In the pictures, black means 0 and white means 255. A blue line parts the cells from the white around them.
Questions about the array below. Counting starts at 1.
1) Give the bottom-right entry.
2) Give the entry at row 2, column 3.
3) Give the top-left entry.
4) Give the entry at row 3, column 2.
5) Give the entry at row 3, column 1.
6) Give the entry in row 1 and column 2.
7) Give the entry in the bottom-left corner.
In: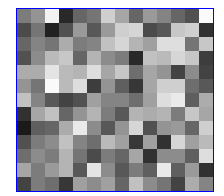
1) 132
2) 33
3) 124
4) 132
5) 102
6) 148
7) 67

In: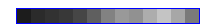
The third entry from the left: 50
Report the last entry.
122
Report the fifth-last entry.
145
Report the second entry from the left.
43

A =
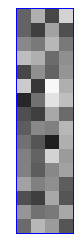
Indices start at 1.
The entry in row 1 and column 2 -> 175
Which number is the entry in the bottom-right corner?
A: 85
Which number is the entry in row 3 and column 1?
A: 136
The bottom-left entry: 107
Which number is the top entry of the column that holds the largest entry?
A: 71
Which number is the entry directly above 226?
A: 248
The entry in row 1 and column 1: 99
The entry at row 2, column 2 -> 63
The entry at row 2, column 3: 162
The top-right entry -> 211
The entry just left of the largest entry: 55
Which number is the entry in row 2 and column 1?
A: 99
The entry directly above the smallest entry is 128

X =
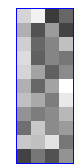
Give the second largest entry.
241
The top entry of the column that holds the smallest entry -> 59
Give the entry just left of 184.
139
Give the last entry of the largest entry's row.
255
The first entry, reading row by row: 213
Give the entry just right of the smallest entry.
103
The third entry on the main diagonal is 133
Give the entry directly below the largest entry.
233
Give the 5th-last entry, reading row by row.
119
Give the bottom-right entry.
147
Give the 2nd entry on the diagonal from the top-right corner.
155
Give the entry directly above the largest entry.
139
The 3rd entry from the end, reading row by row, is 119

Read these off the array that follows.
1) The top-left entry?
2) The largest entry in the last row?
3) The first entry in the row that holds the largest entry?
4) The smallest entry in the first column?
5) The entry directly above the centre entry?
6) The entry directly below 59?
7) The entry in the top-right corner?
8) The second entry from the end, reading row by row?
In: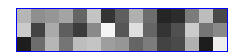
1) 182
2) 238
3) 203
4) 29
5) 94
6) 189
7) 74
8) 29

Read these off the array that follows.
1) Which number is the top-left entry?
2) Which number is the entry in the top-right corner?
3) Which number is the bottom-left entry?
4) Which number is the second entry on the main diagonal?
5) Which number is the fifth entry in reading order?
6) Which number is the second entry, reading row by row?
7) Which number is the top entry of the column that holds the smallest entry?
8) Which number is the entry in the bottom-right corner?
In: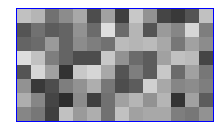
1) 193
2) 193
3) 134
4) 113
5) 168
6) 181
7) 140
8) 146

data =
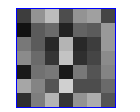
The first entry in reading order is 61
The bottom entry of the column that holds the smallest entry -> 47
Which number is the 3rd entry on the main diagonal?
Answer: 40
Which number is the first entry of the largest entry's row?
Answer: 166
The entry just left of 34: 106
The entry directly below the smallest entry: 120
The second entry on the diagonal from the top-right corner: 91
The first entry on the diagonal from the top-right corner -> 69
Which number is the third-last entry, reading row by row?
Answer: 147
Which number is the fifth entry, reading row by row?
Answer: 147
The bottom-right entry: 84
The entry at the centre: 195
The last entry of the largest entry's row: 106
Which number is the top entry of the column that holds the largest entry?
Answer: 77
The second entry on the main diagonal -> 91

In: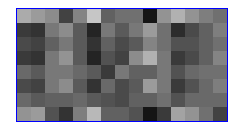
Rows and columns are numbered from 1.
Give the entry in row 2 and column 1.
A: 58
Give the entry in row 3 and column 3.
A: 97
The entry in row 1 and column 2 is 155
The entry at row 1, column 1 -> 171
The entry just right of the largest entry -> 97
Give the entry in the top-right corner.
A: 112
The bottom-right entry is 66
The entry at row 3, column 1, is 74
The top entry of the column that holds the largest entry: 198
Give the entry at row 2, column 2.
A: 51
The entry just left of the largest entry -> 132
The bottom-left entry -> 147
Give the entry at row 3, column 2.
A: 66

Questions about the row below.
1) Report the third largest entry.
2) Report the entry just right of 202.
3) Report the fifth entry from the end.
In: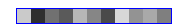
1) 183
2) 47
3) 74

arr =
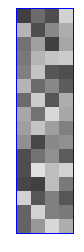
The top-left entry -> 64
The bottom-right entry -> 173
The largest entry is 224
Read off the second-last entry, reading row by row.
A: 216
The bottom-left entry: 99
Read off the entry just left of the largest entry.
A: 78
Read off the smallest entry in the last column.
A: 78
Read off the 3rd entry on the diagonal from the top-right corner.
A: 159
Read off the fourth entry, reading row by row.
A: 210
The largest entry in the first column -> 210
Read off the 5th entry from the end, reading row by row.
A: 121
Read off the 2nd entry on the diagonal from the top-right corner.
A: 136
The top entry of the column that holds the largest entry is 107
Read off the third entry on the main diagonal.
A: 64
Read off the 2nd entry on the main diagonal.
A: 78

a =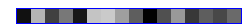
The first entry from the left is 17
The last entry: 106
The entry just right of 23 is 196
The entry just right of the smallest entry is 80
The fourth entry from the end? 56

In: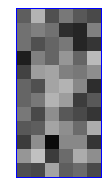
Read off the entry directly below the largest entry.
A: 73
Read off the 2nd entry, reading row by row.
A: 179
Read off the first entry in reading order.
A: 94
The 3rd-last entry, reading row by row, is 94
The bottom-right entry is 73
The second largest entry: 186
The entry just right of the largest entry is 60
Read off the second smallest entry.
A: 30
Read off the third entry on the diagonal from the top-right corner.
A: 120
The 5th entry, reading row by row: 88
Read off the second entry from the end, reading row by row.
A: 107
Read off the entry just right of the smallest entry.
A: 136
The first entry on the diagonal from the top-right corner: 73
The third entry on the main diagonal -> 101
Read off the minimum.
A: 11
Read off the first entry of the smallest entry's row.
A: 60
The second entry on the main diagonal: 128
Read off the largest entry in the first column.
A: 150
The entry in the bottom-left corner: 80
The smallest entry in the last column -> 45
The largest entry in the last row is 164
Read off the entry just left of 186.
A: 101

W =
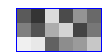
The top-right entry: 105
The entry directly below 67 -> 155
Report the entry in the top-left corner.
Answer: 90
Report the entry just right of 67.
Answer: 119
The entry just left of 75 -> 219
